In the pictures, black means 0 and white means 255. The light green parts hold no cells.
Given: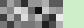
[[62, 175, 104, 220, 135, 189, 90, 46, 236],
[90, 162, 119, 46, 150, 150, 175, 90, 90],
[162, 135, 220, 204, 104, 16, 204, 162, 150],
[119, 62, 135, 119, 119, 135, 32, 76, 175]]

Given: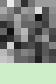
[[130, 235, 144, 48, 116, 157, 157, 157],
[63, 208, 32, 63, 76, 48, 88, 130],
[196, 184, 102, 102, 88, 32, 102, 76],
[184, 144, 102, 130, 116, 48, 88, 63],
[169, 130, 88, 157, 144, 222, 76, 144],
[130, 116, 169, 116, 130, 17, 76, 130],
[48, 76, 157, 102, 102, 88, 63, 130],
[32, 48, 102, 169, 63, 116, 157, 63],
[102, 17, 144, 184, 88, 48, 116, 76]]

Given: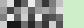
[[125, 236, 97, 207, 69, 236, 69, 82, 112],
[179, 223, 40, 97, 236, 139, 55, 125, 193],
[155, 69, 139, 193, 97, 155, 167, 139, 223],
[207, 24, 24, 112, 40, 112, 55, 207, 82]]

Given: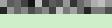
[[36, 150, 105, 135, 78, 105, 135, 66, 190, 121, 162, 105, 36, 121, 121, 78],
[162, 91, 105, 66, 21, 190, 52, 91, 78, 150, 52, 105, 135, 174, 190, 150]]

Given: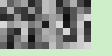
[[71, 175, 71, 55, 148, 71, 190, 175, 85, 41, 85, 134, 97],
[215, 148, 175, 190, 121, 148, 28, 162, 215, 28, 97, 202, 41],
[190, 97, 134, 162, 41, 85, 190, 175, 41, 109, 175, 71, 28],
[148, 71, 41, 202, 55, 109, 175, 162, 109, 215, 71, 190, 55],
[41, 55, 148, 55, 41, 109, 134, 162, 148, 15, 85, 175, 215],
[134, 41, 121, 175, 15, 121, 162, 175, 134, 55, 55, 202, 71],
[97, 28, 134, 109, 55, 97, 85, 190, 134, 162, 190, 202, 215]]

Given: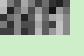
[[194, 122, 77, 167, 122, 63, 109, 50, 34, 77],
[50, 109, 136, 34, 93, 182, 109, 167, 182, 136],
[63, 63, 136, 50, 77, 182, 93, 152, 194, 136],
[122, 50, 136, 77, 77, 167, 93, 63, 194, 136],
[182, 34, 109, 152, 77, 152, 93, 19, 152, 109]]

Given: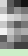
[[242, 214, 200, 173],
[242, 200, 158, 173],
[90, 173, 130, 103],
[200, 143, 90, 118],
[130, 118, 64, 64],
[185, 103, 143, 118],
[214, 90, 49, 19]]

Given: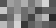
[[84, 160, 145, 174, 121, 160, 211, 84],
[186, 133, 211, 56, 97, 121, 97, 84],
[199, 121, 145, 109, 133, 69, 97, 97],
[84, 109, 186, 109, 69, 145, 186, 41]]

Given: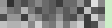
[[193, 178, 178, 193, 136, 207, 136, 120, 178, 120, 178, 207, 61, 77, 193],
[77, 149, 149, 61, 162, 136, 90, 106, 149, 90, 77, 149, 61, 207, 136],
[162, 120, 106, 178, 120, 77, 106, 90, 120, 90, 120, 61, 193, 90, 77],
[149, 49, 106, 77, 106, 136, 106, 90, 61, 106, 106, 149, 77, 223, 136]]
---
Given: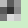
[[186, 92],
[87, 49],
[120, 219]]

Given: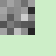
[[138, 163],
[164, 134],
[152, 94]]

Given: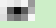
[[242, 236],
[229, 88],
[221, 136]]

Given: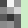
[[74, 245],
[135, 166],
[88, 53]]

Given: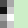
[[74, 169],
[16, 203],
[165, 253]]

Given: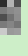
[[44, 179],
[122, 137],
[78, 114]]
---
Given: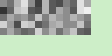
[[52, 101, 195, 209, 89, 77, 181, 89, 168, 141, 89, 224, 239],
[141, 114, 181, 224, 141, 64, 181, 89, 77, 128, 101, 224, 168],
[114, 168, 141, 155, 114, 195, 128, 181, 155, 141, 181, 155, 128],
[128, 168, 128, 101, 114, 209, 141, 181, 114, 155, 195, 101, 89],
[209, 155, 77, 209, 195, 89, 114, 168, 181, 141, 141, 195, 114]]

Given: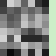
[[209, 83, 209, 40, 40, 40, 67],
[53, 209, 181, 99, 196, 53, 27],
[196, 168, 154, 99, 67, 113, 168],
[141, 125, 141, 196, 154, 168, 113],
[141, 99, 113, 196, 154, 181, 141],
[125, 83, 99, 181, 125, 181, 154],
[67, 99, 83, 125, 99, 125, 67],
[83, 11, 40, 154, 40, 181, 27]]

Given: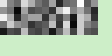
[[115, 203, 147, 131, 52, 78, 91, 189, 52, 217, 9, 203, 131, 103],
[229, 131, 103, 217, 174, 115, 91, 162, 39, 103, 115, 253, 91, 147],
[24, 78, 66, 189, 78, 66, 103, 24, 103, 189, 66, 203, 91, 78],
[241, 174, 39, 131, 162, 162, 52, 147, 66, 131, 24, 203, 174, 52],
[147, 115, 9, 162, 78, 91, 103, 52, 189, 241, 131, 174, 115, 39]]

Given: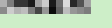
[[138, 204, 177, 189, 124, 69, 150, 11, 96, 189, 150, 138, 124],
[177, 124, 53, 53, 27, 164, 204, 27, 108, 219, 40, 84, 164]]

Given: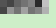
[[69, 147, 115, 161, 115, 131, 177],
[83, 69, 99, 115, 131, 42, 193]]

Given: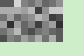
[[90, 90, 214, 130, 114, 144, 102, 114, 144],
[114, 144, 185, 102, 78, 114, 130, 102, 90],
[173, 173, 173, 159, 185, 63, 144, 201, 201],
[159, 49, 159, 102, 130, 63, 130, 159, 49],
[78, 130, 114, 159, 130, 173, 114, 173, 90],
[114, 159, 102, 130, 144, 185, 159, 63, 78]]
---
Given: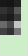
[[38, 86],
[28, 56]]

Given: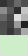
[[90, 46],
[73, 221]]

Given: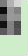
[[151, 130],
[153, 149]]

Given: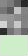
[[93, 194],
[150, 139]]

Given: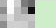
[[250, 190],
[219, 190]]

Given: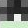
[[41, 37],
[60, 239]]

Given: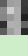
[[206, 171],
[152, 171]]

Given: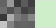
[[82, 107],
[173, 122]]
